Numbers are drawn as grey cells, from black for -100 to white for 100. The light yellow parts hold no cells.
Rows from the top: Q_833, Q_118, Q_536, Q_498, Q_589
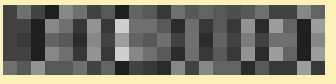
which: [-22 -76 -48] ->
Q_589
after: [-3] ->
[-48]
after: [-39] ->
[-31]
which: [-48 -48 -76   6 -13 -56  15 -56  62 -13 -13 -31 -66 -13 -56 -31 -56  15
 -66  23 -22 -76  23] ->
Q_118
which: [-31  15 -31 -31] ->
Q_589
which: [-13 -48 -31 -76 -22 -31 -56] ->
Q_833

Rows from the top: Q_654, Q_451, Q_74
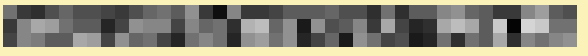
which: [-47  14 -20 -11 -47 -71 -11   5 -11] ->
Q_74
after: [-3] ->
[-28]
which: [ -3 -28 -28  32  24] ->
Q_74
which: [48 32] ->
Q_451

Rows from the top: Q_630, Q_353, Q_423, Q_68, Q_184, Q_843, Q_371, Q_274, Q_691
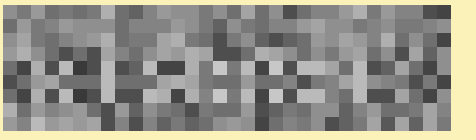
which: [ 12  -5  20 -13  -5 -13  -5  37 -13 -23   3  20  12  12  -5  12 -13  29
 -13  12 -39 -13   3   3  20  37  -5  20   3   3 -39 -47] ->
Q_630
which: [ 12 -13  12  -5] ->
Q_68
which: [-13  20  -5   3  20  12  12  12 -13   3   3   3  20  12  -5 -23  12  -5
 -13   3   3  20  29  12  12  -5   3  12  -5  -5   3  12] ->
Q_353
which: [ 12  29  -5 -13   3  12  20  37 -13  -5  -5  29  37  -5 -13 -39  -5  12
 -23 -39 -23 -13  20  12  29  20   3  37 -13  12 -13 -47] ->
Q_423
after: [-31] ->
[29]

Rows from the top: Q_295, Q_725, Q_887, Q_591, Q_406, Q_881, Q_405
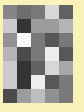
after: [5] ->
[-14]
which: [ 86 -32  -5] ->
Q_881
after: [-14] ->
[-5]
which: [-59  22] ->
Q_725
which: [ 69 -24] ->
Q_295
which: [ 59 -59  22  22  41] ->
Q_725

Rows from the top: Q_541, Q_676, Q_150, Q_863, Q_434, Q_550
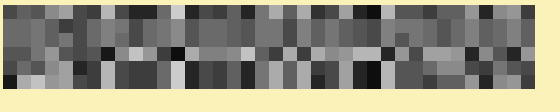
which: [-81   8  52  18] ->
Q_863
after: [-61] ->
[-43]

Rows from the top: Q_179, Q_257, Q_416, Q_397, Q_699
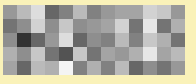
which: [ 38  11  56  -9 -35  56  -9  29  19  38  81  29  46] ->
Q_397
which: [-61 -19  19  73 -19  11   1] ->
Q_416

